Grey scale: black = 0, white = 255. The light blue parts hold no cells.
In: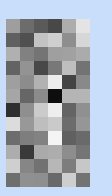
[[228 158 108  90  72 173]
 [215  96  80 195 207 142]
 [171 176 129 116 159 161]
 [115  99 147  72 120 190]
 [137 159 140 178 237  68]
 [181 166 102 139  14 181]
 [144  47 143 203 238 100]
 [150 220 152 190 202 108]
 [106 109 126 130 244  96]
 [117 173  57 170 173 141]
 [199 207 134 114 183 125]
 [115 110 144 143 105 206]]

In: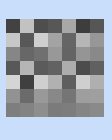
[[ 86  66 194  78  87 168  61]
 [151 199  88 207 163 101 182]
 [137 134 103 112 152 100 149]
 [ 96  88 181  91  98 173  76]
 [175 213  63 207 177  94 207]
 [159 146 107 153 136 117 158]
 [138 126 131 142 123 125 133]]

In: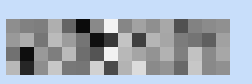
[[144 142 129 126 175 101  11 137 243 134 162 143 168  81 130 139]
 [161 153 173 118 187 156 117  15  56 196  63 181 166 124 116  95]
 [167 113  14 153 126 186 110  84 242 184 165 147 178 127 194 138]
 [144 184  38 142 199 120 118 209  74 179 220 138 147 104 199 137]]

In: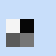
[[  6 244]
 [118  90]]

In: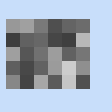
[[108 152 160 121  79 100]
 [184  62  97 103  70  63]
 [118 159  86 113 157  97]
 [143  95  72  98 155 204]
 [ 80 135  68 167  91 197]]

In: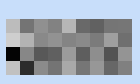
[[118 188 116 144 130 182 105  97 117]
 [111 206 179 137 146 132 138 123 159]
 [148   4 135  88  96 155  94 142  83]
 [128 193  44 139 116 169 118 151 103]]

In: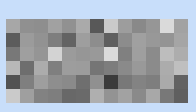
[[162 167 144 142 161 145 170  88 202 157 137 150 218]
 [165  92 155 146 126  99 158 141  95 140 160 152 148]
 [173 120 159 149 211 155 150 153 219 128 159 139 189]
 [191 184 110 172 127 157 156 117 125 138 153 139 172]
 [ 98  82 127 158 142 138 111 144  59 120 131 126 170]
 [ 95 202 159 130 126 104 106 175 147 162 138 168 120]]

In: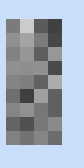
[[ 65 123 203  91]
 [ 71 144 164 123]
 [151 130 150  94]
 [ 74 144 142 144]
 [172 132 126  98]
 [ 96 111  63 159]
 [ 96 133 145 119]
 [137 101  81 120]
 [109 129 115 133]]

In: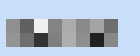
[[110 143  96 239 132 171 137 164]
 [135 148 111  51 127 174 142  32]]
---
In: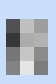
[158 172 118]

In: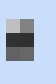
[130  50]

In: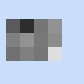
[146 120 128]

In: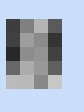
[ 90 139 141 103]

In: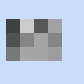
[162 164 166]

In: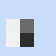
[107 242]

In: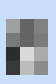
[129 101  44]

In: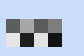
[125 226]
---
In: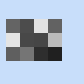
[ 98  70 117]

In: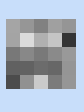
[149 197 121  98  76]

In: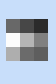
[ 43 181 174]

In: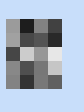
[ 65  84 204 136]

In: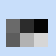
[  5 178]

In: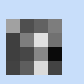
[125 225  71  66]
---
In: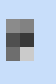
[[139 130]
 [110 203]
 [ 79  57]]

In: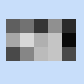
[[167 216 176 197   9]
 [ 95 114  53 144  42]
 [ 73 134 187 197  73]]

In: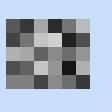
[[176 167  98 138 108 149]
 [127 127  68 138 108  56]
 [ 88  56 167  44 117 187]
 [ 78  98 196 149  22 176]
 [ 68 117 196 208  33  78]]

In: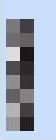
[[221  24]
 [179  64]
 [151  33]
 [142  52]
 [121  64]
 [109  98]
 [ 98 130]
 [ 76  42]]

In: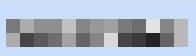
[[172  69  90 110 161 100 134 215  69  57  35 100 184]
 [122 172 143 143 193 134 152 161 122 110 227 134 184]]

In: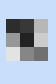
[[227 134 112]
 [152  34 204]
 [ 45  56 183]]
